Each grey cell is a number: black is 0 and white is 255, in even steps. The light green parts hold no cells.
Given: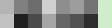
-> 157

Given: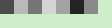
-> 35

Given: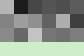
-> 78

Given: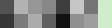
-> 198

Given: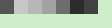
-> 44

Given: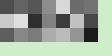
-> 107

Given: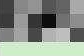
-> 99
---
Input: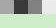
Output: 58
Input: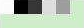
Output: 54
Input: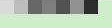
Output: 81
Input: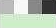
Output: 248
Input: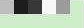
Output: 56
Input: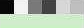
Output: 67
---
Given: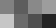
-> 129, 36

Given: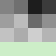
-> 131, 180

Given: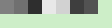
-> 127, 82

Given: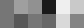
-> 118, 132

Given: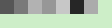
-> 86, 171

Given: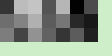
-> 53, 32
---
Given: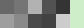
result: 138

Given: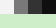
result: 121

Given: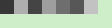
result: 174

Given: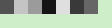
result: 196

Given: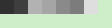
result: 62

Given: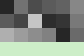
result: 156
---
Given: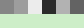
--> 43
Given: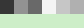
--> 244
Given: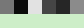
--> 69
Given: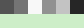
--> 145
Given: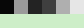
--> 63
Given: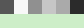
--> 198
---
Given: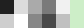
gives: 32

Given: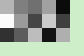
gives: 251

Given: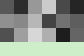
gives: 144

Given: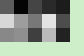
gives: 215

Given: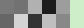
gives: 120

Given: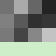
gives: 128

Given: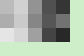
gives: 173
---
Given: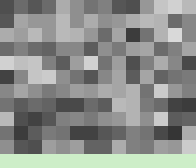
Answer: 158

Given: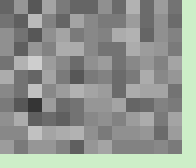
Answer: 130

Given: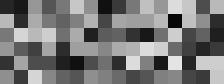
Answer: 70

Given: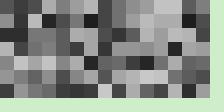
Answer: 180

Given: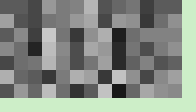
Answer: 167
